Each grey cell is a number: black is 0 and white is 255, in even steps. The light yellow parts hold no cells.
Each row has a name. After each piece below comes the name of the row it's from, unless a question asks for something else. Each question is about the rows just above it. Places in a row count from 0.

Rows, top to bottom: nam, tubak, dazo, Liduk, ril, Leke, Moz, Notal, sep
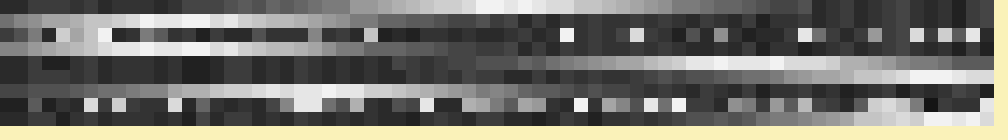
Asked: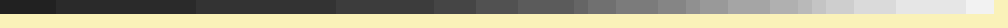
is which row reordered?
ril
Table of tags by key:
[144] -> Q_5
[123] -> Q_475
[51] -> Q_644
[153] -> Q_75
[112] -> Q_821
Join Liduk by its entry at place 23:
Q_5
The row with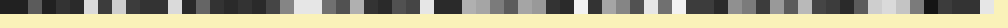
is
Notal
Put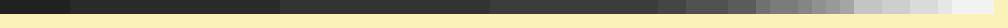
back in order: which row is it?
sep

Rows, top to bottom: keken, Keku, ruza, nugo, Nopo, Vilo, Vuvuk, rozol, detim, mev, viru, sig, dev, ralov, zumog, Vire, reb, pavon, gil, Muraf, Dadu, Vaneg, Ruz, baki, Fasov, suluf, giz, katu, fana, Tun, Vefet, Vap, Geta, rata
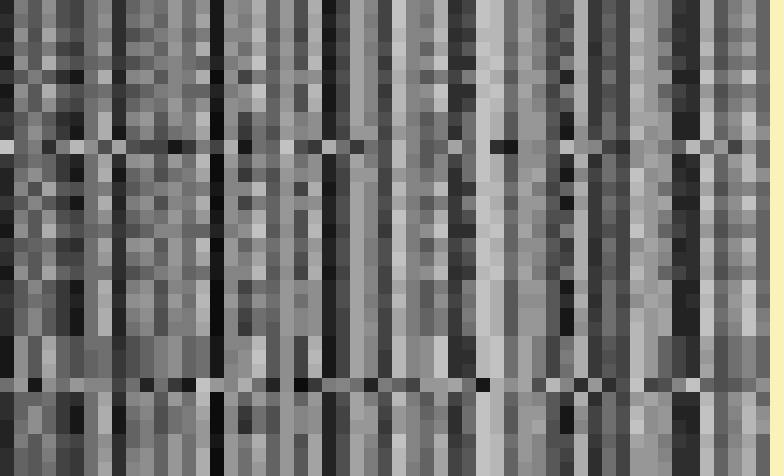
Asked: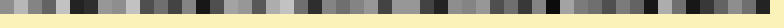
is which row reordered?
dev
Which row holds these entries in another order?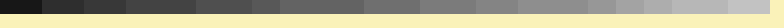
suluf
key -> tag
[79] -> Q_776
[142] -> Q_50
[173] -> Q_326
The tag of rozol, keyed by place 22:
Q_326

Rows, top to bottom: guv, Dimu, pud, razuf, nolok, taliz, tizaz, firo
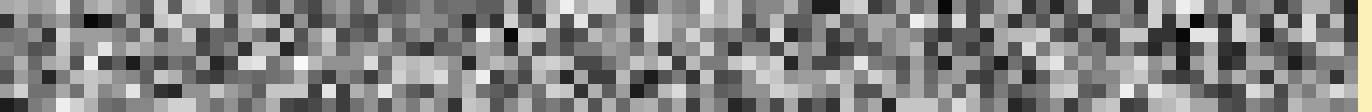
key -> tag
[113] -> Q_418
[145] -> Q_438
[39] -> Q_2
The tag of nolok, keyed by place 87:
Q_2
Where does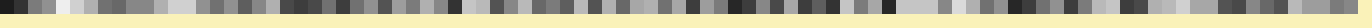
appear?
firo
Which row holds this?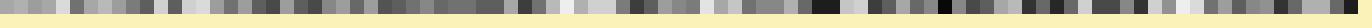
guv
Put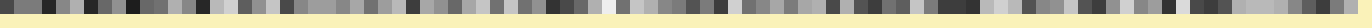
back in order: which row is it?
taliz
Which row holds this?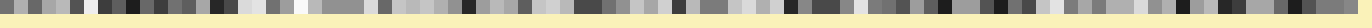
nolok
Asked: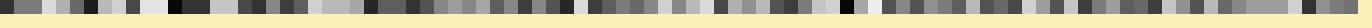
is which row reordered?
pud

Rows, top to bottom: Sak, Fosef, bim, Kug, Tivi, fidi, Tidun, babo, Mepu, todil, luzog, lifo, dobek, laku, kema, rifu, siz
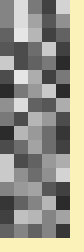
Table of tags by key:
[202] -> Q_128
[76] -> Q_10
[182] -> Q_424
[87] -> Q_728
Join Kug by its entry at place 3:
Q_128
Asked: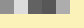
babo

